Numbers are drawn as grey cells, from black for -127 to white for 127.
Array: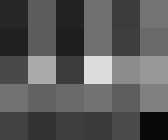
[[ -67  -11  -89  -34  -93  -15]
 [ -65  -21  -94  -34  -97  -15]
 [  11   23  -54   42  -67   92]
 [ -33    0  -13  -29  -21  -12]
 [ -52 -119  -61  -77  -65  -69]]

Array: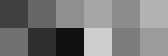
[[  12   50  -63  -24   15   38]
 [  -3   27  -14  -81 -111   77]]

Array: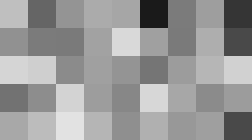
[[  30  -74   63  -26   20   43   38 -101   -4]
 [  46  -54   17   -4   -5   34   89   32   -5]
 [  54   81   85   79   11   32   20  -10   28]
 [  11   28  -13   13   83   29    7   87   39]
 [  31  -54   40   60   98   53   15   48   24]]

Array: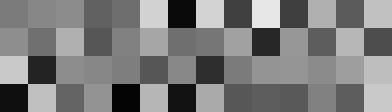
[[ -36   65   -4    7   12  -30  -17   82 -117   83  -63  103  -64   48]
 [  55  -50   14  -15   48  -41    1   38  -16   -9   33  -88   23  -34]
 [  30   62   73  -92   13    7   -1  -41    8  -81   -4   20   21   11]
 [ -34   73 -112   64  -27   19 -123   54 -109   42  -40  -34  -38    1]]

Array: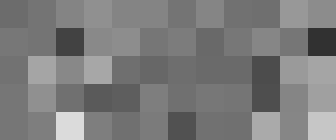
[[ 24  12 -19 -11   4  16   4   4 -11   5 -14 -16]
 [ -9 -78  -8 -11 -61   9  13  -9  -3 -22  -8   6]
 [ 26  37 -13  37   8  39 -16 -24 -17 -21 -21 -51]
 [  5  32  -9  16 -15 -37 -33  -1 -15  -8 -10 -49]
 [  6  70  -9  -1  91  -1 -15  -4 -46 -14 -15  42]]

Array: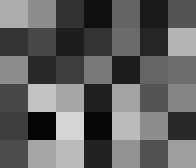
[[-102  -43   44   12  -77 -111  -27]
 [ -90   53  -76  -55  -98  -76  -20]
 [ -26  -17   13  -86  -66   -6  -99]
 [ -43    5  -56   66   39  -96   36]
 [  13  -86  -65 -123   85 -120   60]
 [ -46   30  -50   37   59  -93   18]]

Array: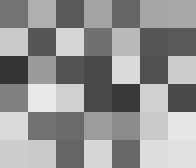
[[ 37  41 -12  47 -38  35 -25]
 [-42 -38  73 -41  85 -15  57]
 [-47  77 -75  27 -44 -54  91]
 [ 80 -54   1 105  80 -54 -70]
 [ 73 102  89 -14 -20  28  12]
 [ 93  96  76  74 -26  86 -23]]
